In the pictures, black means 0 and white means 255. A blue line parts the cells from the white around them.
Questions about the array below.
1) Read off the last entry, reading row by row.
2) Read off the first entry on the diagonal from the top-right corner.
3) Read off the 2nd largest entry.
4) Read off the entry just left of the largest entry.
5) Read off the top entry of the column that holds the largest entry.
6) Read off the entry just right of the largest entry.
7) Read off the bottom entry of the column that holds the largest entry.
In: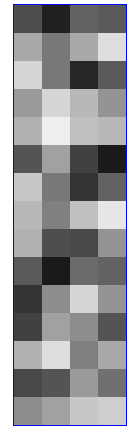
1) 206
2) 90
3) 230
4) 177
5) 32
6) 192
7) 161

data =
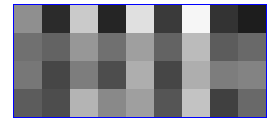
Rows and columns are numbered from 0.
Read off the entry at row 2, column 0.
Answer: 119
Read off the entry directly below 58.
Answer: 99
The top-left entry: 143
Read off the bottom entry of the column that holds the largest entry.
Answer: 195
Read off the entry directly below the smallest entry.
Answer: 105
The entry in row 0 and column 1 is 43
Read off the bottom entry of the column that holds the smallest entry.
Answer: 105
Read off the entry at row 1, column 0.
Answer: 112
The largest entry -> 246
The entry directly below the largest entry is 187
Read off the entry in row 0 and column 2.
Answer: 202

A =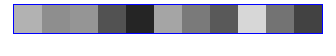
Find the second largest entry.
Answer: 178
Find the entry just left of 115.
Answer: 215
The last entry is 66

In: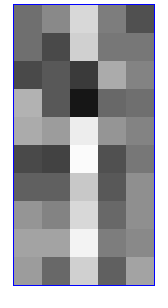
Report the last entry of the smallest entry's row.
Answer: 111
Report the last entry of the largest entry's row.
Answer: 119
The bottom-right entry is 163
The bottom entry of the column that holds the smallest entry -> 208
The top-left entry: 111
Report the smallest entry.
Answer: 22
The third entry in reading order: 216
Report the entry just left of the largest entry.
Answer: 66
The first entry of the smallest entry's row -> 178
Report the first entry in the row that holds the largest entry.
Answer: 73
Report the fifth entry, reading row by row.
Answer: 80
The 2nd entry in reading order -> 137
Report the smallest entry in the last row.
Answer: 96
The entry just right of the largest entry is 80
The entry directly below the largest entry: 200
